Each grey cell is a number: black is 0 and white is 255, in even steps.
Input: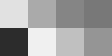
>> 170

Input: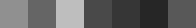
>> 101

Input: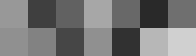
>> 63

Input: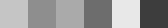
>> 142

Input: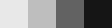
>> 190

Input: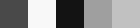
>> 248
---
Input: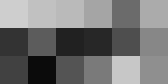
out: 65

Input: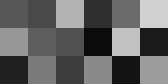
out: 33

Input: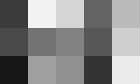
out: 23

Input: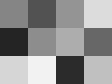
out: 214

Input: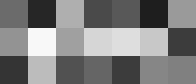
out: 52

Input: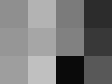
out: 158

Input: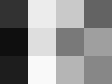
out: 29

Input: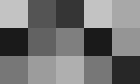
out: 119
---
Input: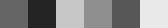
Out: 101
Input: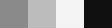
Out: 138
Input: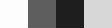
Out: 253
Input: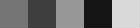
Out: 117
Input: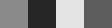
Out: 138
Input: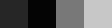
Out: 38
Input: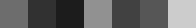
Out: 109
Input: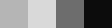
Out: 181
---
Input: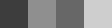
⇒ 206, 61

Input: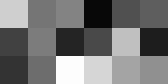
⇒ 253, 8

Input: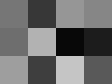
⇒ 197, 8

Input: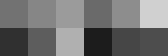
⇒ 208, 28

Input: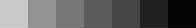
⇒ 201, 5

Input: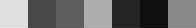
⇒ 223, 15

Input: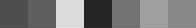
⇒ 220, 37
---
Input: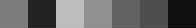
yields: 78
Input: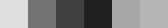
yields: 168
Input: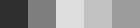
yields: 193
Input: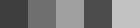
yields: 75
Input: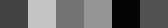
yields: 5
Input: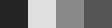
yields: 137
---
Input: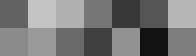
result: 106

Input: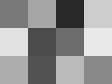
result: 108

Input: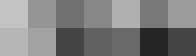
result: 68

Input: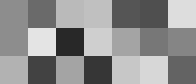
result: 40

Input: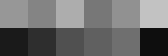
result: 80

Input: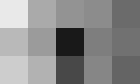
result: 25

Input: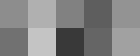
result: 57

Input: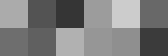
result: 177
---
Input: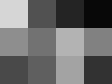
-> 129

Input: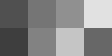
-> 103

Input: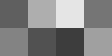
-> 160

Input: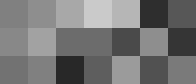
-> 53

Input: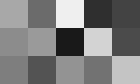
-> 75

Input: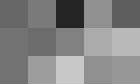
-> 185

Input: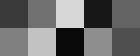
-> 79

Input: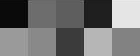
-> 129

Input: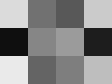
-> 29
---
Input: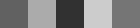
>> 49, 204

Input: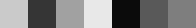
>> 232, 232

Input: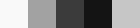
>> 59, 249

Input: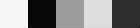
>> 157, 247

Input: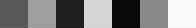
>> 214, 249

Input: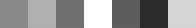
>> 255, 255

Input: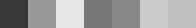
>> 119, 230

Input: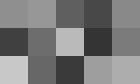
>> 186, 200

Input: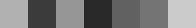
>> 41, 203

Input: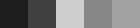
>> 206, 206
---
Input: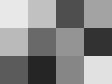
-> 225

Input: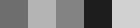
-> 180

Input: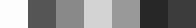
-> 211

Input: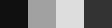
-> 161

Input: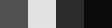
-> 80

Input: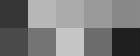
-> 183

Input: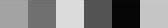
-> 197

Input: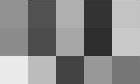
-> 201
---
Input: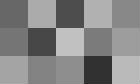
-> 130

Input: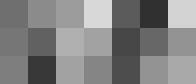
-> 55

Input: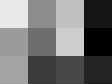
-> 59

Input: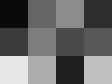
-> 172

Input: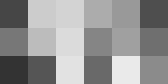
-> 85

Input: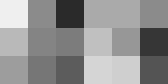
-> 118

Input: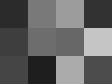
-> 30

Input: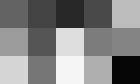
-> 118

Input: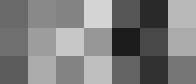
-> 171
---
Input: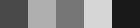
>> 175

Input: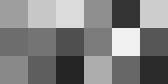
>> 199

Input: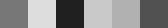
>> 221

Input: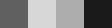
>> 215

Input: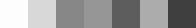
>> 216

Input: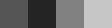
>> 36
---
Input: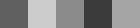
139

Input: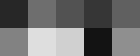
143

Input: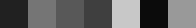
117

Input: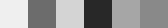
166

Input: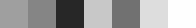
200

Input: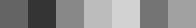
161

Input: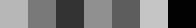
144
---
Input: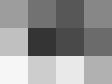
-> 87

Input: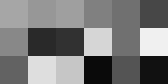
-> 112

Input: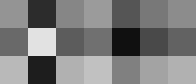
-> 120

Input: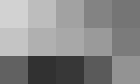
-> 131

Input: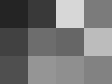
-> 215

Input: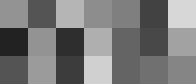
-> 66

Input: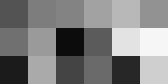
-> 184
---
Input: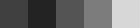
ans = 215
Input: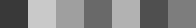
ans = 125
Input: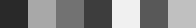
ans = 192
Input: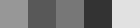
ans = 225
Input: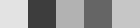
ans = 198
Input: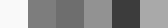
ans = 169
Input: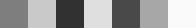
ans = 250
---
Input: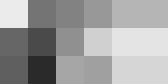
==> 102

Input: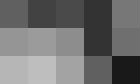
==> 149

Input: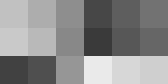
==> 201

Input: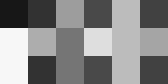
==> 247

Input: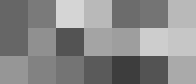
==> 102

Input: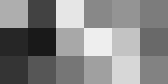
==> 38

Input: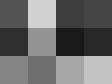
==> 47

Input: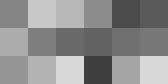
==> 172

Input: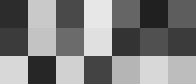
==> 59
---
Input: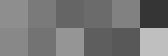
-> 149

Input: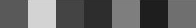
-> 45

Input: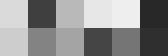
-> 164

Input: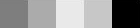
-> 171

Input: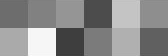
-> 62

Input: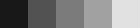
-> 82

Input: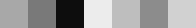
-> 236
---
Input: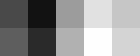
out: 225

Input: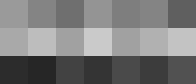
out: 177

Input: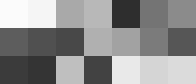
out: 123

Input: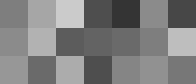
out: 126

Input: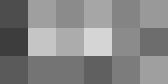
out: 139

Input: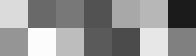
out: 183

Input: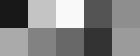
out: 84

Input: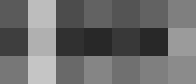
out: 40
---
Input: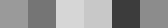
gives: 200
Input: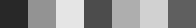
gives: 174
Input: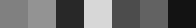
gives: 76
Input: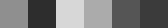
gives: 171
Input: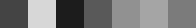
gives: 145
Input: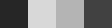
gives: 216
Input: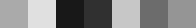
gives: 199
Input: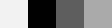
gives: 1
